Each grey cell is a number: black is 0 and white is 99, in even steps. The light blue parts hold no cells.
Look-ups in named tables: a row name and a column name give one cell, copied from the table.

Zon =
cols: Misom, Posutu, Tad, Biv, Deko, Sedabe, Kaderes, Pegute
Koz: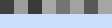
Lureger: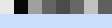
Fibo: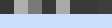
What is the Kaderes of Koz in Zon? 34
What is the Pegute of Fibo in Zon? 24
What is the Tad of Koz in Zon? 22
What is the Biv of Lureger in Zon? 39
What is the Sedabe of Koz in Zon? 63
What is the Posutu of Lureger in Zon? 3
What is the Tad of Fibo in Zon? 47
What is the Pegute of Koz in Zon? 64
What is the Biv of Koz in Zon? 65
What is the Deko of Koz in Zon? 45
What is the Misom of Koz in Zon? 25
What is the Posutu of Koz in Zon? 61
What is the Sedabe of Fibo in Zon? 22
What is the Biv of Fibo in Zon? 22
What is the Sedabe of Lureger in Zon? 40
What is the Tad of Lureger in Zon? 62
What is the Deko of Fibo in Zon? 66
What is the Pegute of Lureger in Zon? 37

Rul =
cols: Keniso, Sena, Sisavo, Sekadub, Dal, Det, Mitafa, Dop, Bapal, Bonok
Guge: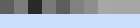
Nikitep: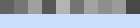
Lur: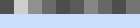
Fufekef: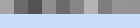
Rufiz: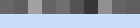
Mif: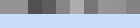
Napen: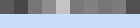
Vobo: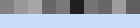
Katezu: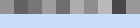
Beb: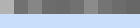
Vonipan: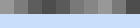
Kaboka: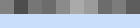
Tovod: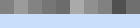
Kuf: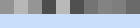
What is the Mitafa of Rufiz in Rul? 21
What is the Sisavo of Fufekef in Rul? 32
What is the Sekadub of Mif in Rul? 36
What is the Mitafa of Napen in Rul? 50
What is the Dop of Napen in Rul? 46
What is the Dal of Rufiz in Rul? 43
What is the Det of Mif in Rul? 67

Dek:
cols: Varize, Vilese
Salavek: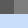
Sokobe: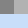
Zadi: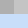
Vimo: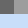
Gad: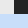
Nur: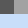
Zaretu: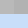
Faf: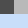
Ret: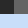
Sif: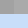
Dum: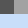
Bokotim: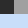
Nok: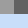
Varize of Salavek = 35
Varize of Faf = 30
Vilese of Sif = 66
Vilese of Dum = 63
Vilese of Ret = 39
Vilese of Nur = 63
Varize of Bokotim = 17
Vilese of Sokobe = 69
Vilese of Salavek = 49
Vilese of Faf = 72
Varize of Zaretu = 72
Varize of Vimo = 40

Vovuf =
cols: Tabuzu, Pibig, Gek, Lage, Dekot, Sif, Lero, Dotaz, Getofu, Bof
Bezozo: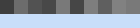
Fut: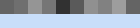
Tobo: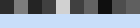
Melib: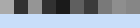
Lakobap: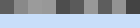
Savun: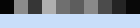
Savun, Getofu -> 14
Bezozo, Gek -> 32
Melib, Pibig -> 19
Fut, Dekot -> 19
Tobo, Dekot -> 81
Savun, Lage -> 68
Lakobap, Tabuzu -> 36
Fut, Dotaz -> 50
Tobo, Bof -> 37
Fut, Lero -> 56
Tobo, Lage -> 25
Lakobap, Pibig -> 53

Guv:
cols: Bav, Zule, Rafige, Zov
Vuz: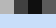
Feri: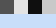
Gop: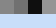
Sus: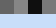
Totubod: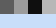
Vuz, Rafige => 6
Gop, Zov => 58
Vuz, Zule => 25
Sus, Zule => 52
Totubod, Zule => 60
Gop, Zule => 44
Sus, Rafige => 6
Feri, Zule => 88
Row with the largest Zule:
Feri

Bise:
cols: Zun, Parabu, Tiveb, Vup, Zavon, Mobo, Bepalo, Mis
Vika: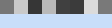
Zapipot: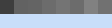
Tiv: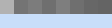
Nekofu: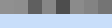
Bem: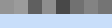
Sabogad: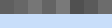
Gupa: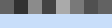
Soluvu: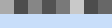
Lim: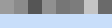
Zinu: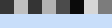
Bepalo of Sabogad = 35
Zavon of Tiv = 49
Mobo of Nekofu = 54
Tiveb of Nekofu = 37
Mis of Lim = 41
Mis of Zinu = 48
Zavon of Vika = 25
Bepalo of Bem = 51
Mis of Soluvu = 40
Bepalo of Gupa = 31
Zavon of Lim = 46
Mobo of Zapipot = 42
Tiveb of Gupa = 54
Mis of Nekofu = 45
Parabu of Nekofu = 55
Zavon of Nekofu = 30
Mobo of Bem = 44
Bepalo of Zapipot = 50
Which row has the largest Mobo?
Soluvu

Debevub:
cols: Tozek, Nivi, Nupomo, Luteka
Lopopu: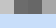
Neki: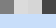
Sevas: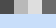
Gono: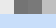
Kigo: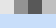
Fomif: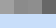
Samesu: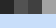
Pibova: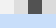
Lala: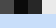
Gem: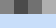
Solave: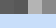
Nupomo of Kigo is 34
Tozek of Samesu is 15
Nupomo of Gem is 44
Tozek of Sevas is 29
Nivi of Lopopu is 42
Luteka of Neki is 27
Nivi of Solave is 34
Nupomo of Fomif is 55
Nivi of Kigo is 57

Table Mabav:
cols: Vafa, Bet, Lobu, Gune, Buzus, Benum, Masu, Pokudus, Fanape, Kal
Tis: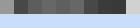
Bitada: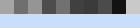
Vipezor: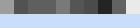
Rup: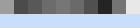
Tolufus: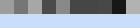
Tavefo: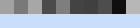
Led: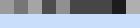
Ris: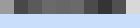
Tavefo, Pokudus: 30
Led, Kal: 68
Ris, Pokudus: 20
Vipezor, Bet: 32
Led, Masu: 27
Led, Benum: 27
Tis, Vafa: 59
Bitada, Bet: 43
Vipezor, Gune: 37
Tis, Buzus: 37
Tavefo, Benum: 26
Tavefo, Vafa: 63
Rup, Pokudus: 14
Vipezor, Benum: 33
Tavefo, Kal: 71
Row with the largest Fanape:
Rup

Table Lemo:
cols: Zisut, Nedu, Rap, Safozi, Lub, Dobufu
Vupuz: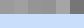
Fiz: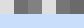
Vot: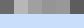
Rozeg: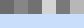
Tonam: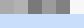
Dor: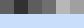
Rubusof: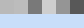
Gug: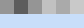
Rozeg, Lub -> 47
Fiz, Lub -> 46
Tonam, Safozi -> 60
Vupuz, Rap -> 58
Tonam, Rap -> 47
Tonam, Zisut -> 66
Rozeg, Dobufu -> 71
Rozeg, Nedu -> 52
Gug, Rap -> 58
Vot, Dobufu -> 36
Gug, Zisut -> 58

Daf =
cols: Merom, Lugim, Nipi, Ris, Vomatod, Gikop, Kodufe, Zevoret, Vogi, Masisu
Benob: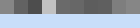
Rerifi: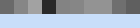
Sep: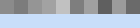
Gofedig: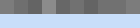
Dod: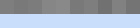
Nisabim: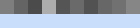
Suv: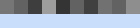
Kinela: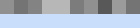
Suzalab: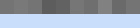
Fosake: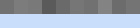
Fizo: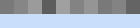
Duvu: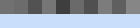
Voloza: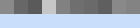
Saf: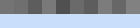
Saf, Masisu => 50
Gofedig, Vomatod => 40
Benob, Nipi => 30
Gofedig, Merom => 48
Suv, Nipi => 24
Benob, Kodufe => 36
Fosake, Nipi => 47
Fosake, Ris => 35
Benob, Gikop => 40
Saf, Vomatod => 31
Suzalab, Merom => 45
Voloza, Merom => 53
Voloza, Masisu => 51
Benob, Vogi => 49
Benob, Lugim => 38
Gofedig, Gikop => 44
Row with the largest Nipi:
Rerifi

